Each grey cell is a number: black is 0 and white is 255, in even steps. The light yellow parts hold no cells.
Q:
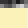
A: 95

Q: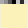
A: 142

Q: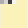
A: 215

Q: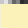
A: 227

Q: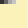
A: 105

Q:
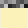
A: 200

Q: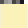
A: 153

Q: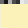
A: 22

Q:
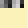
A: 100

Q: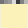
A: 143
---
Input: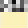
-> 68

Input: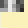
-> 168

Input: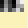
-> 87

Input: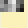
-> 120

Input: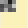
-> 86

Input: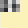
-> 108

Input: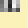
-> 134

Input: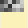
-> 109

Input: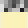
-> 224

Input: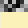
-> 169
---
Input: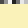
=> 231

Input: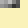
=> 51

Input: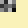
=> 181

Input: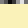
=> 225

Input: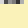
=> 51

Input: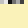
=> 167

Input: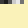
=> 232
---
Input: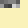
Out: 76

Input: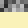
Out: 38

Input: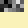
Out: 52

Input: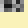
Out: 21

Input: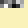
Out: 250

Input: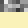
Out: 156

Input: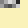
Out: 103

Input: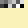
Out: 18

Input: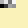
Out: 60
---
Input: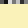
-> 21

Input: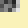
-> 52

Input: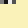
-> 23

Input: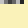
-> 117

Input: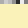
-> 205

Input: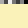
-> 72

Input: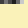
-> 118

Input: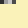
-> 159

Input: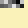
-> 213
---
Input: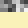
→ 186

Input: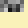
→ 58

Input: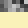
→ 78

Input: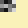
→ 125

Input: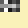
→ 201

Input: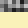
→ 113

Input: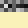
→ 30

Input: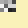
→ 214

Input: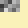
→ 147

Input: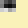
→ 12
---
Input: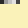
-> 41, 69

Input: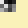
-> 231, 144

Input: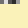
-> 112, 156

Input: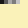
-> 23, 196

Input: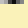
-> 192, 134

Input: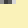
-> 147, 216

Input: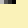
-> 190, 4
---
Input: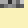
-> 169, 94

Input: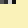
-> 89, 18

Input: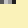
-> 88, 32

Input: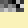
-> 87, 75

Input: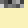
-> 110, 167

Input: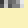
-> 59, 216

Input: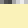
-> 134, 194

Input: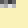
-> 87, 187

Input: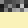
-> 137, 193
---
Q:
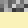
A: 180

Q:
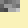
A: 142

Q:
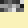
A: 213

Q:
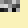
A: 137

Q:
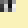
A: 160

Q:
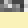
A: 224

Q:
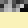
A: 106

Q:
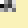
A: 224
